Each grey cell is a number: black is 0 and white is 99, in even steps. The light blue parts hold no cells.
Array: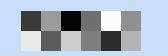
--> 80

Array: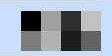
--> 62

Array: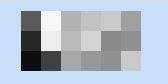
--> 82

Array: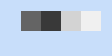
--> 39

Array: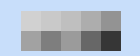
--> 74

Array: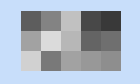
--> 75
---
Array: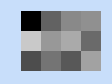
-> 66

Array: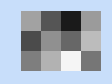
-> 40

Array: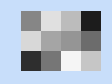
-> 58

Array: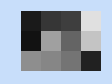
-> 39

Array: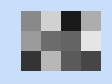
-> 39

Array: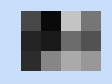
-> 42

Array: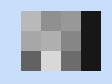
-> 52

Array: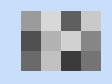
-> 81
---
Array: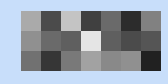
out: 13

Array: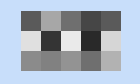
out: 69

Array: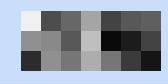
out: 8

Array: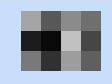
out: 37

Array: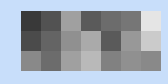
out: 53

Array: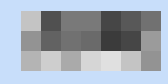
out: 57

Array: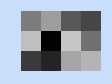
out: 70
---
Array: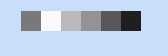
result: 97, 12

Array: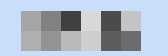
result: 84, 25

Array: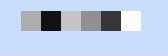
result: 98, 7

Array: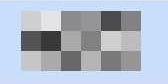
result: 88, 22

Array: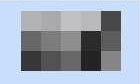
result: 75, 14

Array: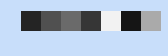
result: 94, 8

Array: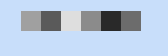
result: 86, 16

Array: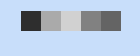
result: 81, 18

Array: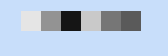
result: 89, 8
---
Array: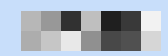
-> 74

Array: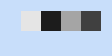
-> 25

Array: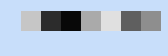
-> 66

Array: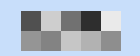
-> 18

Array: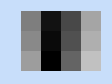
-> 64

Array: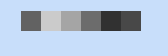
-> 42

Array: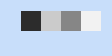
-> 94
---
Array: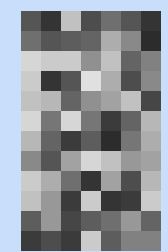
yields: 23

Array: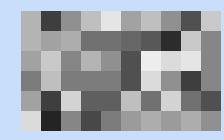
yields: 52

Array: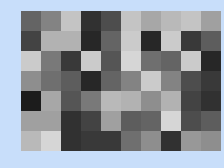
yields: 19

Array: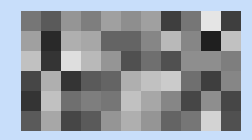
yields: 27

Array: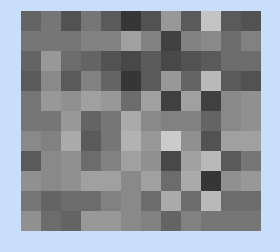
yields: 39

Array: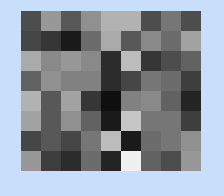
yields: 17

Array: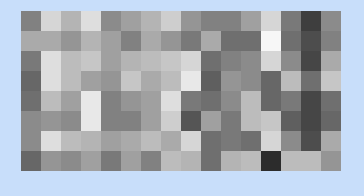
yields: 54

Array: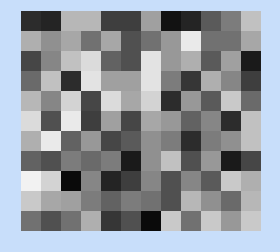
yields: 44
